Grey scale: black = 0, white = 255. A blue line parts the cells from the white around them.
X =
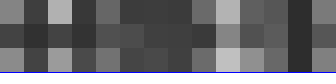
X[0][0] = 132
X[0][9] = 179
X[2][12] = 45
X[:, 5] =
[60, 76, 69]
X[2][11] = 104
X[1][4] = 80
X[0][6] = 61
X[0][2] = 177
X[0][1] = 62
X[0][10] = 95
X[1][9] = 133
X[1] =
[67, 49, 67, 51, 80, 76, 64, 63, 58, 133, 81, 91, 45, 86]
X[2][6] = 73

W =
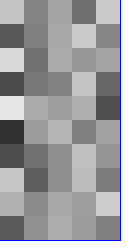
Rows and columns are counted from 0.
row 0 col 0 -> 195
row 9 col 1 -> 146
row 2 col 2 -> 170
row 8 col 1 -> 139
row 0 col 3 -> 112
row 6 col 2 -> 142
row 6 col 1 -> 113
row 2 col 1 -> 114
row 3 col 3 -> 197
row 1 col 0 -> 87
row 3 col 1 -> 119
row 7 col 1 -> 94
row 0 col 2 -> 164
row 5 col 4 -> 162
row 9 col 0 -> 89
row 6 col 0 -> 76

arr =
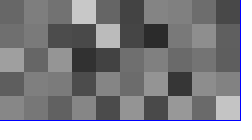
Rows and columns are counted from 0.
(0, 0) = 103
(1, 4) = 187
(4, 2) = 97
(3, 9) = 130
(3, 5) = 108
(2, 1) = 102
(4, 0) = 135
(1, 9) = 95
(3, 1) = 127
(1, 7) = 121
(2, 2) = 149
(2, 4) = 66
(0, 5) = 67
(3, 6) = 148
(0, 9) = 72
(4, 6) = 73
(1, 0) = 111

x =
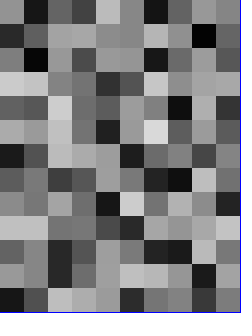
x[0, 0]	147
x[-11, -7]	75
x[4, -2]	175
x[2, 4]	153
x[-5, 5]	204
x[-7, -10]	26
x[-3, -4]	35
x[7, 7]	15
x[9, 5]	41
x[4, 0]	97
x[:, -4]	[20, 181, 23, 198, 128, 217, 107, 35, 115, 166, 35, 183, 117]
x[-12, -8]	163
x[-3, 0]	99
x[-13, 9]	133
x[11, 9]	163
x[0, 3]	66
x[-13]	[147, 22, 100, 66, 187, 135, 20, 99, 152, 133]
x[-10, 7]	142
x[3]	[203, 195, 131, 115, 49, 83, 198, 142, 164, 168]
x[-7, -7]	171
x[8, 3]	110
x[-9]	[97, 87, 205, 109, 92, 156, 128, 14, 175, 52]
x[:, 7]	[99, 144, 106, 142, 14, 93, 129, 15, 178, 149, 26, 150, 130]
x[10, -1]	120
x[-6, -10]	92
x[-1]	[22, 80, 190, 173, 155, 44, 117, 130, 57, 124]
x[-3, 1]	134
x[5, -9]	154
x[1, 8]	3
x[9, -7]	119
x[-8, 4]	32
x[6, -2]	70
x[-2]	[153, 134, 40, 109, 159, 191, 183, 150, 26, 163]
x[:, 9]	[133, 101, 87, 168, 52, 91, 132, 113, 35, 195, 120, 163, 124]

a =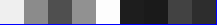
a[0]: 239
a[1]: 139
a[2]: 79
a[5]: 29
